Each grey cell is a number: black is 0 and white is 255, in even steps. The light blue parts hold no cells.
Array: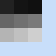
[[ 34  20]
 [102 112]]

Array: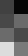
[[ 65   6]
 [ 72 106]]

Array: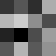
[[ 53  86]
 [183 204]]

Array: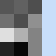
[[ 86  97]
 [112  77]]

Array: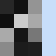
[[ 39  17]
 [ 15 203]]

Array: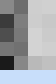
[[137 109]
 [ 59 126]]

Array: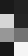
[[ 26  34]
 [213  37]]

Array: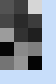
[[83 62]
 [70 42]]

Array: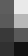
[[ 94 233]
 [ 90 184]]
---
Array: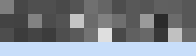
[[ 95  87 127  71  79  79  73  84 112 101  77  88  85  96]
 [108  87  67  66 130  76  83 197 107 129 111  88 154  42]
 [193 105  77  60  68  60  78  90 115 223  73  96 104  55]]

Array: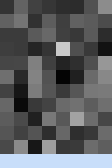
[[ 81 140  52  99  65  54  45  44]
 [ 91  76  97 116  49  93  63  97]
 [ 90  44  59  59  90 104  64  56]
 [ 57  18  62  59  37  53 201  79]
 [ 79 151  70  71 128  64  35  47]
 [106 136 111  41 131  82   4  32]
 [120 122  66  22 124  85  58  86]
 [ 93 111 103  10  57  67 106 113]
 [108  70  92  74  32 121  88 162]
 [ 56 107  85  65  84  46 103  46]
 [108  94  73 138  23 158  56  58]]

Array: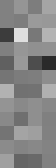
[[125 165 129 149]
 [154 152 129 125]
 [120 180  60 223]
 [144 145 128 150]
 [ 77  42  96 153]
 [126 141 117 124]
 [114 176 178 113]
 [143 135 148 137]
 [143 128 137 111]
 [159 129 116 164]
 [136 131 139 132]
 [105 129 160 101]]

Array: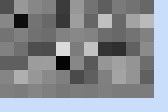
[[114 103  79 152 135 128  59 151 115  94 122]
 [163 186 135  12 115 104  55 158 102 192 105]
 [115 129 115 128 113 109 130 136 131 109 104]
 [ 97 139 129 112  78  77 219 124 194  52  47]
 [148 109  95  95 156 157   4 135  89 150 161]
 [148  96 133 175 151 138 127  74  95 128 164]
 [123 124 127 124 133 127 120 124 122 127 123]]

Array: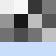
[[ 54 121 238 247]
 [191  85 149  23]
 [115 192 113  77]]

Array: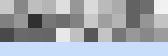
[[109 241 201 135 190 181 222 151 218 186 171  98]
 [149 195 128 151  48 118 109 130 200 159 180  98]
 [136 156  73 106 103 102 232 192  87 196 119 152]]
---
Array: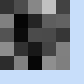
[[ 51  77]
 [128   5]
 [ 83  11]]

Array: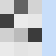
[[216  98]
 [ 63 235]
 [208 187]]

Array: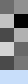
[[109 144]
 [194   3]
 [ 73 177]]

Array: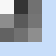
[[247  52]
 [141  90]
 [ 98 113]]

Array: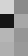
[[212 138]
 [ 22 168]
 [182 150]]

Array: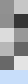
[[145 198]
 [143  53]
 [220 153]]

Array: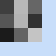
[[ 63 184]
 [ 86 180]
 [ 27  99]]

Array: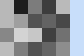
[[184  29]
 [184 159]
 [135 211]]
